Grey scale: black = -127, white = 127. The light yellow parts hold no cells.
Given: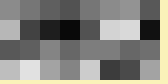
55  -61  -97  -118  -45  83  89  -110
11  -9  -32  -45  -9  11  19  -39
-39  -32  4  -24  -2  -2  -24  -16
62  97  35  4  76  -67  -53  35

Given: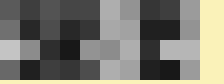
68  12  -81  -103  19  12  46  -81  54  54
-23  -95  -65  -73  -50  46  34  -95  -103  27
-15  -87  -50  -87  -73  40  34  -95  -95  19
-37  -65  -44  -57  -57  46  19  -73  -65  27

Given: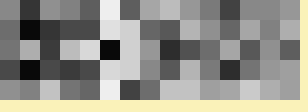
-18  -118  -74  -54  -54  96  80  -25  -39  52  16  -25  38  1  46
-11  46  -68  60  88  -118  80  23  -82  -46  -18  38  -39  16  -33
-54  -118  -54  -68  -54  88  80  8  -39  52  -5  -82  -11  23  31
8  -74  16  1  -33  110  -33  38  60  23  -5  -61  8  8  23
16  1  66  -11  -25  110  -61  -18  66  66  31  38  74  46  31

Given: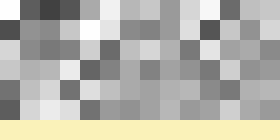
126  -34  -62  -42  42  113  55  71  26  86  119  -20  63  71
86  10  -6  2  79  -20  63  86  49  -6  100  34  42  10
-49  18  10  71  126  100  10  2  26  94  -42  71  18  86
71  49  55  107  -26  2  42  2  34  18  -6  79  18  26
-13  63  86  -13  94  63  42  34  49  55  10  -6  49  55
-34  86  107  94  -13  26  18  34  55  26  34  79  42  26

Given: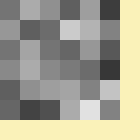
-25  -60  -47  43  97  2
23  -32  -19  75  51  2
-11  36  -11  -25  23  -39
9  43  9  -5  -19  -72
-11  43  16  -32  30  -66
-32  16  30  36  2  67

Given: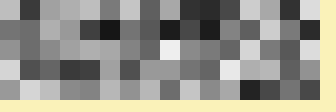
85  -47  -26  -69  -63  33  -47  25  25  -11  -26  104  47  55  -32  18
18  -18  10  33  47  40  3  -26  110  10  -5  -26  85  -5  -39  92
62  -69  33  47  62  -5  69  -32  40  -77  -84  -55  77  40  -77  92
-11  -18  47  25  -63  -105  -11  -39  -99  -55  -99  3  -32  77  -5  -84
25  85  62  10  3  55  18  55  -18  69  10  40  -92  -55  -11  -55

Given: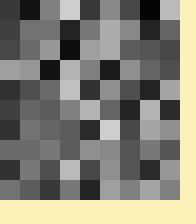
31  23  -108  51  0  -100  15  -27  -48
-13  -35  -70  -7  -92  31  0  37  0
-77  -7  -48  58  -56  15  -42  -84  23
-63  -27  -35  0  51  -27  -92  51  -84
-77  -13  -27  -35  -84  78  -56  37  15
-77  -48  -21  64  -77  15  -48  -92  37
-63  -13  -13  -92  -7  43  8  -92  -27
-21  -21  -7  -35  15  8  -42  -7  -42
-70  -108  0  78  -70  8  -56  -122  58
-56  -21  23  -114  31  43  -35  -42  -56
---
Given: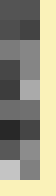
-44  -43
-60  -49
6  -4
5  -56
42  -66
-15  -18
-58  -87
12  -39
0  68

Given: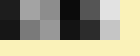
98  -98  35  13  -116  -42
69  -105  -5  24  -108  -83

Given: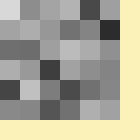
31  88  13  36  51  -54
-83  35  45  23  -13  4
16  -16  -18  31  59  44
4  46  25  -65  34  14
6  -58  64  -2  -52  -14
33  9  6  -42  -14  47

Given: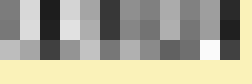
-85  -3  88  -98  84  37  -72  15  0  43  1  30
-95  -7  91  -94  97  46  -70  6  -12  47  -9  29
-62  61  38  -63  20  66  -8  48  10  -30  -16  122

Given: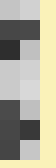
81  68
-54  -56
64  -81
81  74
88  74
63  -52
-70  -56
70  -58

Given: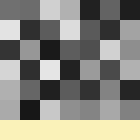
-97  -15  -19  80  49  -94  -28
35  99  -80  -35  92  -37  -81
14  -75  23  -101  -34  -48  81
49  85  -80  101  -93  27  -53
-90  48  -25  -95  -35  -77  3
1  42  -104  72  15  4  40
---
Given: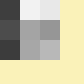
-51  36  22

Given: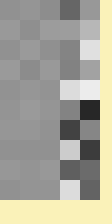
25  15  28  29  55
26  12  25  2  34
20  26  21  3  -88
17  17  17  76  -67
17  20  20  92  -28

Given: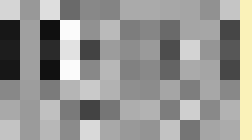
-104  32  -111  123  17  58  -2  6  -21  37  38  -57
-104  32  -110  123  8  55  1  9  -27  42  37  -56
41  26  64  -5  -60  -9  45  50  -2  79  9  50

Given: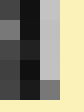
-7  -109  63
-63  -111  65

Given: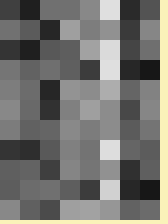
-14  -36  -89  31  -2  17  -69  6
-10  -29  -16  -32  -67  95  -88  -104
8  -22  -78  0  31  12  -55  6
-75  -81  -38  0  -12  93  -26  -35
-34  -19  -15  -33  -67  81  -88  -104

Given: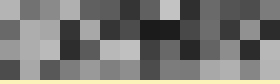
-22  45  39  -75  40  -74  -51  -100  -98  -55  -18  -70  17  -83
-51  40  -39  -2  25  0  14  -51  -3  -5  40  48  6  52

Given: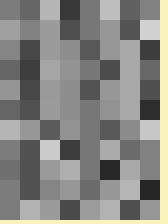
32  1  27  -49  -8  23  -44  81
-25  -65  37  19  -8  -51  40  -23
-26  -46  27  14  -8  18  40  -82
-3  -45  75  -66  -8  43  -20  1
-3  -45  5  23  -19  23  54  -89

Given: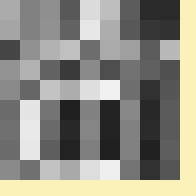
37  1  17  -29  103  46  -39  -73  -77
19  49  -29  -69  10  -49  -13  -31  -47
-19  101  -11  -95  2  -92  8  -87  -36
-19  103  -33  -93  -1  -96  1  -94  -33
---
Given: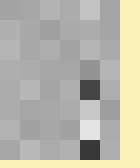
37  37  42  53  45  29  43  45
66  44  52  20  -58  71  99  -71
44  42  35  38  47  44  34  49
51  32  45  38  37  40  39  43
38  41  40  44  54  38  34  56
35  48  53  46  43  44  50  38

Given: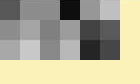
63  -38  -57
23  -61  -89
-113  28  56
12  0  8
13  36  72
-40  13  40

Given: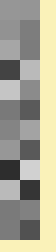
21  -2  -3  58  11  -37  35  -38  81  -74  1  -46
22  18  38  -60  69  -6  4  23  -82  58  -5  -4

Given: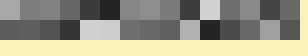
-22  -41
-58  32
10  -23
-17  -52
82  -90
-66  49
-4  -31
14  -23
6  -16
-91  78
-68  80
-25  -74
2  -45
-3  -32
39  -35

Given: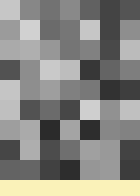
-43  14  59  -1  -65  64  2  -60  -67
-59  -59  -54  -27  -77  17  7  25  26
-30  70  1  -72  -7  79  -82  32  22
9  -9  -10  61  0  -56  36  -16  -82
-13  -20  23  73  30  -20  -84  -51  -62
7  81  47  13  14  -45  42  46  -26
70  27  42  -45  69  63  30  -57  -28

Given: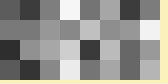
-3  114  25  53
-67  23  -24  -24
38  14  59  38
-11  64  -69  -10
118  8  78  107
-1  23  39  8
-67  -6  17  -75
-35  -6  -81  -37

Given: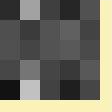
-46  -60  -53  -39  -57
-89  -31  -38  -70  -96
-64  -44  -44  -58  -61
34  -68  -58  -10  65
-84  -48  -47  -56  -109
